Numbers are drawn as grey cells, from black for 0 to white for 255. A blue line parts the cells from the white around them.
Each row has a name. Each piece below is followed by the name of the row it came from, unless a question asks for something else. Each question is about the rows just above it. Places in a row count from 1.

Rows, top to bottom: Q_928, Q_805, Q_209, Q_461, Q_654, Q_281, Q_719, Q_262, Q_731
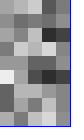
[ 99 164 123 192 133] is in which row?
Q_262
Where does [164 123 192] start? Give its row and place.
Q_262, 2
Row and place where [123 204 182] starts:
Q_461, 1
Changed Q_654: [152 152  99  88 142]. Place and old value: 4, [99]
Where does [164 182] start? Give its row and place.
Q_928, 1
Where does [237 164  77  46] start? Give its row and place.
Q_281, 1

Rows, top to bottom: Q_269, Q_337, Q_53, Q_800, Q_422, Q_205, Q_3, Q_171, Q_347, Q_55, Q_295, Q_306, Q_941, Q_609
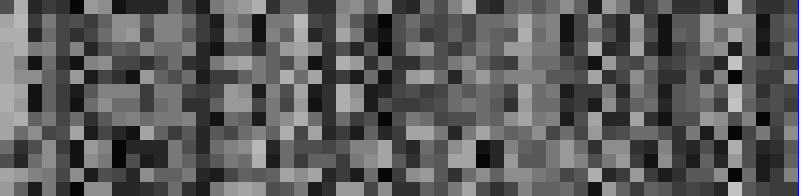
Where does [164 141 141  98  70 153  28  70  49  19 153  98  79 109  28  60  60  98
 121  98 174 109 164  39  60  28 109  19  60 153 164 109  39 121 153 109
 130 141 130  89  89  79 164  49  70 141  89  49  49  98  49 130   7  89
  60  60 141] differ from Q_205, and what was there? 38, [130]
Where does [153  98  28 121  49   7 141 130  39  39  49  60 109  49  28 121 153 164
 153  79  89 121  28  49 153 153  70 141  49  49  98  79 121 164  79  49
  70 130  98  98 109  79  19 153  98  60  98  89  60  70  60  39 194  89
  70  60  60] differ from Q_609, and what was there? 8, [141]
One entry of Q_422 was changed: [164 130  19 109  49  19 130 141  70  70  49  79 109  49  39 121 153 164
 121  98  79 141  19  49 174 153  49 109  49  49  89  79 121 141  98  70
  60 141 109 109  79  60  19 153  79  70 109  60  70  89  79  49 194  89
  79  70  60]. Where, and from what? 52, [39]
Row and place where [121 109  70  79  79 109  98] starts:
Q_347, 30
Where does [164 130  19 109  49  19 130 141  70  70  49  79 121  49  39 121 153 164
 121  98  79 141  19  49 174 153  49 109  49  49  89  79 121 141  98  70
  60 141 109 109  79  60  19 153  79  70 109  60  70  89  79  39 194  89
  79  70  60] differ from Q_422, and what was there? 13, [109]
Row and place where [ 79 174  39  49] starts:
Q_800, 42

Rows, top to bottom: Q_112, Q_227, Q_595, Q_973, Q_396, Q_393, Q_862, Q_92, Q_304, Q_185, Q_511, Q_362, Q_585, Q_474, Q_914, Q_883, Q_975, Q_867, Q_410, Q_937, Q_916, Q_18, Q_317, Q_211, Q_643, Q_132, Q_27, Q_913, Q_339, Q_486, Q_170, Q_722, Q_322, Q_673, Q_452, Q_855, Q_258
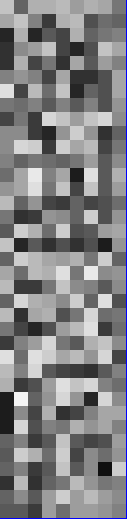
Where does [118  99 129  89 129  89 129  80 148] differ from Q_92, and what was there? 2, [109]
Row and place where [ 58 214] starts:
Q_304, 3
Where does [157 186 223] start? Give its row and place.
Q_211, 5
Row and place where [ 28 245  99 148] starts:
Q_339, 1
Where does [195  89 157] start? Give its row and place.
Q_474, 7
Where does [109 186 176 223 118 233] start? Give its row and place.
Q_937, 2
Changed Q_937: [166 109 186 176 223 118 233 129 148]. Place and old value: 8, [139]

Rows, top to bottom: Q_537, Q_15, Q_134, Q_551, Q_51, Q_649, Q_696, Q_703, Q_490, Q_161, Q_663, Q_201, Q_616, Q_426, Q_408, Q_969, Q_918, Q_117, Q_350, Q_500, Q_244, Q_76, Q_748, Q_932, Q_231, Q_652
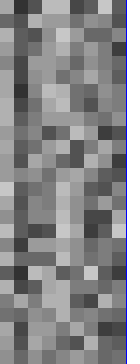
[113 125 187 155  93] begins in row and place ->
Q_426, 3
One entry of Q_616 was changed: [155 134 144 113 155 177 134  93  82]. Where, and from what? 6, [167]
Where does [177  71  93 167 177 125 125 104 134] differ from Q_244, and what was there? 9, [125]
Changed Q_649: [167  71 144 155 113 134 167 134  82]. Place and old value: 9, [93]
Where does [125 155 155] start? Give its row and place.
Q_490, 3
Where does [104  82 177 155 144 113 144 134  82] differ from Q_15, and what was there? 5, [155]
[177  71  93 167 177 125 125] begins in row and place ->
Q_244, 1

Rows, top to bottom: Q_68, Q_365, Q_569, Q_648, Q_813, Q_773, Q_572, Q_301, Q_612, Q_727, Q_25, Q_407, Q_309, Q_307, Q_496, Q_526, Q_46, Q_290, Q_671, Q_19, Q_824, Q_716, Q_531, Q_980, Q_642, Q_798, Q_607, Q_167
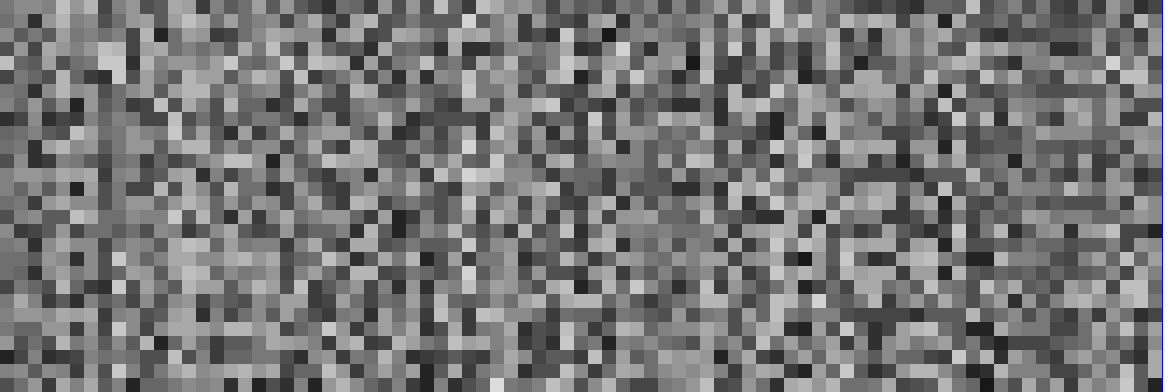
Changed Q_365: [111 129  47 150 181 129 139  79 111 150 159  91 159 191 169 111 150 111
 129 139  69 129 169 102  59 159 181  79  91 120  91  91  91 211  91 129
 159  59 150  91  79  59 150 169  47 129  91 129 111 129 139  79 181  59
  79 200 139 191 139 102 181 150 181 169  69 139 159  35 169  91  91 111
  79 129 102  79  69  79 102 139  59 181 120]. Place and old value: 17, [159]
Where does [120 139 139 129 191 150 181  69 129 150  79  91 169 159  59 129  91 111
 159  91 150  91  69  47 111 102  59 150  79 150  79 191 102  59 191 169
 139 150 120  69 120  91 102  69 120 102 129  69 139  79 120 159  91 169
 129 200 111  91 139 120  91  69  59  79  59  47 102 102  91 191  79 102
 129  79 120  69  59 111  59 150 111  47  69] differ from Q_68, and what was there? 49, [129]

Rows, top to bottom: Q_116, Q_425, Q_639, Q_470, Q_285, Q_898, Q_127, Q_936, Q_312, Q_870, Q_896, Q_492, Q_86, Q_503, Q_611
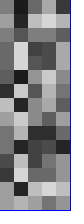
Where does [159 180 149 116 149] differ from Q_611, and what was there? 3, [159]
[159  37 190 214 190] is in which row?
Q_503

